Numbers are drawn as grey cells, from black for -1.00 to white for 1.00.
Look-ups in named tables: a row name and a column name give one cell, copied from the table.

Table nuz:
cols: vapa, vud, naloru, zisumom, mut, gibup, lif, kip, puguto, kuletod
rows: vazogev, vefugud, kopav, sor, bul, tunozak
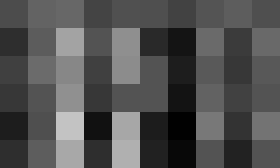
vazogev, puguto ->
-0.27
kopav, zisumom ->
-0.50
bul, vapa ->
-0.77
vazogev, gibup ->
-0.38
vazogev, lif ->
-0.48
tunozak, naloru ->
0.32
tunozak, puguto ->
-0.73
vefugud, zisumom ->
-0.35
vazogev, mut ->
-0.37
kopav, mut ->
0.10
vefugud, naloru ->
0.28
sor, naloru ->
0.13
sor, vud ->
-0.35
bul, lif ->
-0.99
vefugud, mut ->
0.12
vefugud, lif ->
-0.84
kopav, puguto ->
-0.57
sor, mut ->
-0.35
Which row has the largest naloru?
bul

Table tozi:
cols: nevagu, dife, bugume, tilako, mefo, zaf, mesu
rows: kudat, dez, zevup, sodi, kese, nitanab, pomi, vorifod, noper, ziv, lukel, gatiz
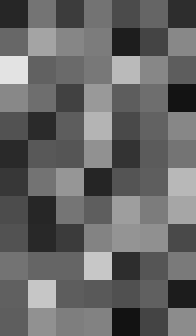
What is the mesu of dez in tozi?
0.07
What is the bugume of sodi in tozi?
-0.49
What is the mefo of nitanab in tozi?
-0.60
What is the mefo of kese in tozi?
-0.43
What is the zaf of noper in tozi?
0.13
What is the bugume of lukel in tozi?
-0.27
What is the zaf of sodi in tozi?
-0.14
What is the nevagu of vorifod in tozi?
-0.40
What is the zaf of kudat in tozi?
-0.21
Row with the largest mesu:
pomi

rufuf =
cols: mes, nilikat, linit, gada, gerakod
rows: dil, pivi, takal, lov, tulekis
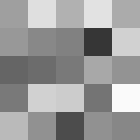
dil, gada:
0.77
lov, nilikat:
0.64
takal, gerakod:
0.15
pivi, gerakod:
0.64
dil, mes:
0.25
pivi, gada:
-0.58
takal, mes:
-0.21
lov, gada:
-0.09
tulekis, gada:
0.14
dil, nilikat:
0.75
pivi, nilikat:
0.07
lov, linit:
0.60
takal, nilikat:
-0.15
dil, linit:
0.39
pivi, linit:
0.01
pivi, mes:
0.19

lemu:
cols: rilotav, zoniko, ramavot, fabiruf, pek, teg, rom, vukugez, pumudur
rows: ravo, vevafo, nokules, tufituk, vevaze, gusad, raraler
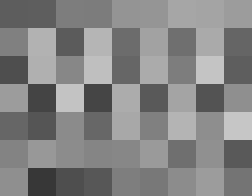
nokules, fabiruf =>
0.50
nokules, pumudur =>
-0.26
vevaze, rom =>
0.41
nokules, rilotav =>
-0.39
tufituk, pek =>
0.35
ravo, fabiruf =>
-0.03
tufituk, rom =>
0.29

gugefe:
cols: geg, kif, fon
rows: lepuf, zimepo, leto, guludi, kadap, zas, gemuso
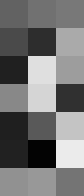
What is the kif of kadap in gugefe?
-0.30
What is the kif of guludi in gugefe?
0.67
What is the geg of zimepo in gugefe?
-0.42
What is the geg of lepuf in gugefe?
-0.23
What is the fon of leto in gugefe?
0.23
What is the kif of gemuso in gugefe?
0.19
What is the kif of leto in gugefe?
0.75
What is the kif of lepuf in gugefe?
-0.11
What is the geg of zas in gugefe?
-0.74
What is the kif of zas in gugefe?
-0.98
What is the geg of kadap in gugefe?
-0.76
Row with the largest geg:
gemuso

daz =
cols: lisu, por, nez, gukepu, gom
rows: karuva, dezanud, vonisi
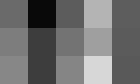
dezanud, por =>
-0.52
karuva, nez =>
-0.28
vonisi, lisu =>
0.06
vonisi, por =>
-0.52
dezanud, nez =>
-0.10
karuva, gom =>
-0.27
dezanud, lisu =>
-0.02
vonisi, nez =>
0.04
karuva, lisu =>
-0.17
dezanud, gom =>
-0.29
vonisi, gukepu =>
0.69
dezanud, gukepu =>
0.25
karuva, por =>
-0.93
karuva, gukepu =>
0.41
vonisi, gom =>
-0.30

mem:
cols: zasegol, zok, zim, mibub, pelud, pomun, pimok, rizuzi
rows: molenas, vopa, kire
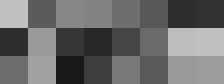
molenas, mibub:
0.03
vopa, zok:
0.21
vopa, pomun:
-0.17
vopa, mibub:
-0.69
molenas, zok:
-0.29
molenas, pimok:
-0.65
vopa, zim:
-0.57
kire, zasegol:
-0.14
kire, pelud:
-0.05
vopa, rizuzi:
0.51
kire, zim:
-0.81
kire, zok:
0.27
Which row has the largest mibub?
molenas

